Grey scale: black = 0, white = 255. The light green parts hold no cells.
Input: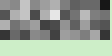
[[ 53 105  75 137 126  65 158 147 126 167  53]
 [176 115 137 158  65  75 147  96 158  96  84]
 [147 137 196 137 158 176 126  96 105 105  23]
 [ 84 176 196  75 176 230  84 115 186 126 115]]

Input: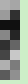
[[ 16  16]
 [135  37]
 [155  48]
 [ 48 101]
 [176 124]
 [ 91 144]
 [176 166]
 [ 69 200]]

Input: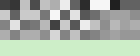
[[ 65  54 193  76 193 174 236  98  44 246 246  32  98  98]
 [202  98 202 202 119 246  98 226  87 110 151 162 162 142]
 [174 131 174 174 142 214 131 193 119 131 151 162 151 151]
 [131 226 110 119 184  65 202  87 236 193 142 184 162 174]]

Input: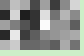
[[160 126  83  51 251 149 149  94]
 [126 191 170  72 160  60 138 213]
 [181 203 104 104 114  94 170 114]
 [ 40 213  30  51 222 114 181 138]
 [ 40 232  60  94 138 149 160 170]]

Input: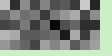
[[192  46 141  69 132  79  90  58 202  37]
 [ 69  79 122  58 111   9  79 101  46  46]
 [150 122 101  69 159 132 159  90 132 159]
 [101 141 111 122  58 122 150 170  69 141]
 [181 170  90  90 101 111  27 170  58 150]]

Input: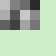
[[ 96  64 163 118]
 [172  86 200 139]
 [191 129 108  42]]

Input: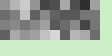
[[108 128 193  97 137  97  88  88 118 118]
 [128 137 118 137 160  88 108 137  69 118]
 [ 97 169 148 160 193 214  97 181 169 108]
 [148 181 203 148  69  78 169  78  47 160]]

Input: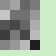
[[ 83  71 102 173]
 [197 113 113 152]
 [ 60 122  71 185]
 [131 152 185  30]
 [142 164 102 122]]

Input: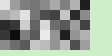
[[ 55  13 127  90 234 148  31 148 178]
 [ 43  55 206 100 216 109  90 158  66]
 [138 109  90 197 187 148 187  78 158]
 [225 158 127 118 138 169 127 178  31]
 [169 187 225 118  78  66 197  43 138]]
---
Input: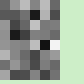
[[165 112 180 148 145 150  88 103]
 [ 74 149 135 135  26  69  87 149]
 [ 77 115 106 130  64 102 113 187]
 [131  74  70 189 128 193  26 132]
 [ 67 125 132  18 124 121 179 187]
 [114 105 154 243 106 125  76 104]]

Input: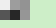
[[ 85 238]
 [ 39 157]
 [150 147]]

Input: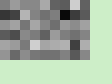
[[148 164  91 146  54 127]
 [105 155  77 162  66 155]
 [140 122 137 118 180 136]
 [119 207 124 166 131 136]
 [114 165  97 134 113 169]
 [114 172 155 111 126  98]
 [129 177 126 153   9  92]
 [ 89  64 113 140  60 206]
 [135 174 132 161  90  97]]

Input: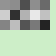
[[132 206 147]
 [189  48 141]
 [ 84 178  79]
 [121 232 142]
 [ 35 193 106]]

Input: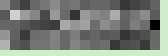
[[177 148 102  88 140]
 [ 90  97 100 208  91]
 [ 80  59  86 155  65]
 [115 108  74 134 104]
 [115 113  66  72 118]
 [127 130  60 152 138]
 [104 104 168 106 111]
 [131 125 150  51 117]
 [115  93 161 153  94]
 [104 100 109 137 103]
 [110  88 141 129 102]
 [ 56  93 125 171  87]
 [ 77  52  96 100  55]
 [ 81  69 125 118  67]
 [ 57  79 110 140  77]
 [106 102   0  90  99]]

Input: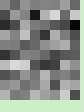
[[179 140  81 186  52 127 166  43  74 140]
 [121 151 102 217  84 124 130  74 153 100]
 [128 112 148 207 130  90 192 168 130 147]
 [182 127 117  82 124 104 100 123  24 126]
 [160 169 181  55 104 144  52 114 178 131]
 [143  79 120  65  70 159 175  87 215 129]
 [203 177 129 177  87 174 123  70 105 159]
 [ 77 165 106 144  91  96  77   8 199 103]]

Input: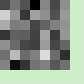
[[131 112 143  52 171 208  73]
 [ 15 186 105  96 124 149 116]
 [ 51 107  69  94 129  55  83]
 [115 128  63  65  69 161   2]
 [129 219 156 165  98 144 134]
 [ 87 107  71  58 128  81  72]
 [112  46 101 151 147 153 143]]

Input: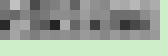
[[131  41 112 125]
 [164 160 105 193]
 [141 168 132 147]
 [126 104 110  75]
 [144  87 121 117]
 [138  35 141 127]
 [143 171 141 146]
 [137 101 135  99]
 [154 144 157 162]
 [146  62 140 144]
 [135 130 142 137]
 [154 108 110 174]
 [140  51 111 169]
 [154  72 112 183]
 [146  93 140 161]
 [153 157 157 172]]
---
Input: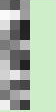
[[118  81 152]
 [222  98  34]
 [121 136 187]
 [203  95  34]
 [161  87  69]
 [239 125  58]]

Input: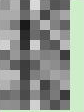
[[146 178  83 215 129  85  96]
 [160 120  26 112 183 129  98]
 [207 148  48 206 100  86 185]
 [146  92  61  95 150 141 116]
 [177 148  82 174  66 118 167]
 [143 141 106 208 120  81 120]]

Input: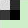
[[219  41]]

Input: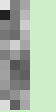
[[229 128 165]
 [133 119 204]
 [169 207 165]
 [158  84 101]
 [153 121 116]
 [220  96 165]]

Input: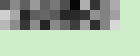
[[ 85 137  96 153  96 120  79   7 175  51 130 170]
 [183 140  54 140  36 137 103  61 159  46 132 216]]

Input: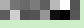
[[175 116 106 123  95 185 253  84]]
